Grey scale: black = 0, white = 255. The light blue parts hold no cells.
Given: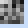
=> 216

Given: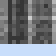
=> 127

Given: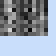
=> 66

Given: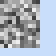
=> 93

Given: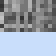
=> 66
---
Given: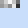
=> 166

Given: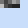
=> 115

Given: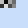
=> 190

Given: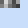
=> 100

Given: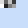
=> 220

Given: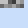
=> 193

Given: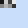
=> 22
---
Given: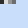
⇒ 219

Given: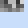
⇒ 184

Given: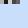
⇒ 209

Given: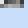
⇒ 106

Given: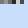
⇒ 43

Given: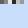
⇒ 44

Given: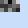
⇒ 8

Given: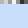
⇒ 142

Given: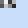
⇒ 242

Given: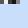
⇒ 62
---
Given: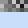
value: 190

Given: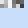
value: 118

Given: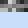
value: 135

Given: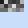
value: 218

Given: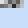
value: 138

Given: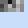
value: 91

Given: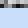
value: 173

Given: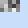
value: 99

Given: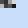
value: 50
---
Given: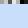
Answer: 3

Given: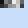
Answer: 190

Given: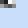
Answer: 249

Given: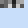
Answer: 155

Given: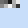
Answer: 176

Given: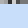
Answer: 120

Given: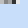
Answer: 50

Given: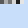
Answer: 30
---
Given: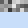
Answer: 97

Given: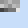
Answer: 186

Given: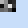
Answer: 225

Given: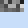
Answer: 71

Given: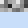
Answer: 136

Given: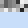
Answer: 210

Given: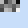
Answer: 96

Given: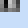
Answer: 157
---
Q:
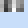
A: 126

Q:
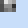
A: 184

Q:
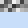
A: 113

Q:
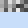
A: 220

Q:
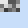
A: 86

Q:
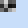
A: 83

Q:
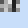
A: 228
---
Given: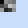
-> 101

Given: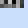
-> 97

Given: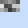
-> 85

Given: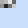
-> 36

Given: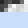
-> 209

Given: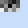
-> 11

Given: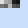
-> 183

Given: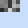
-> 54

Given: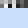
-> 33
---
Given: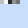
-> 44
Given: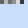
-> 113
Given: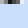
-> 21
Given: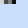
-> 127
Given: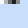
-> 104
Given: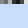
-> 181
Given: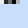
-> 105
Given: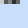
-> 129
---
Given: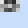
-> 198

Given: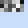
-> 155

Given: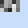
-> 114

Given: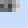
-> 219

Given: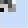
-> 153

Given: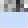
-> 106

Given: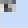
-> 199

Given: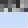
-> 70

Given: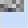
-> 129
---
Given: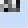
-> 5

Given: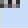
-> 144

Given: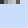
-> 139

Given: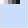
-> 203

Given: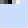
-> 68

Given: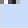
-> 250

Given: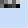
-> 18

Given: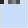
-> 218

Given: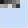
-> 160

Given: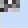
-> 107
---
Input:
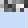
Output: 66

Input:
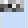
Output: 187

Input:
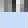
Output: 83

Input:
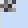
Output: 72

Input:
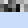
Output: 194

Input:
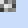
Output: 111

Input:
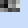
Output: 176

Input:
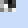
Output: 68
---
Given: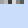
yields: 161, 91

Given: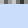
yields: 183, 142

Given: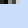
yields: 38, 210

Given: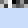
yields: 115, 177

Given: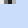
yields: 234, 175

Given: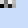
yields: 215, 172
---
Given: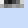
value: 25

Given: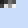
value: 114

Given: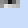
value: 21

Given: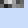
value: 216

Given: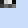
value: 229

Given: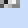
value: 216
